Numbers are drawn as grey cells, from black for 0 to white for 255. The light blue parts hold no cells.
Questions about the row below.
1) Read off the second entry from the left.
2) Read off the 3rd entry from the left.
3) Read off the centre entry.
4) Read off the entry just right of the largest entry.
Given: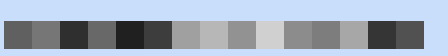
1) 118
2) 47
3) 183
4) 140

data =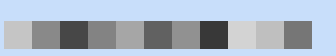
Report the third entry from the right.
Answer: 211
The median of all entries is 137
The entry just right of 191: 118

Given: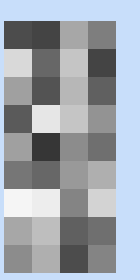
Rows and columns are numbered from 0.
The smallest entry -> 54
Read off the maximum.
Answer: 245
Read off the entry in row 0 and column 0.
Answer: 76
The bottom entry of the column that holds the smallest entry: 175
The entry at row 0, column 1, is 68
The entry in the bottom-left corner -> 140
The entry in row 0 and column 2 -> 167
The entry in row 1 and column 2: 197
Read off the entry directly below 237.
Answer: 190
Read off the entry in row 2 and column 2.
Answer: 183
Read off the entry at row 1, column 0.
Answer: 217
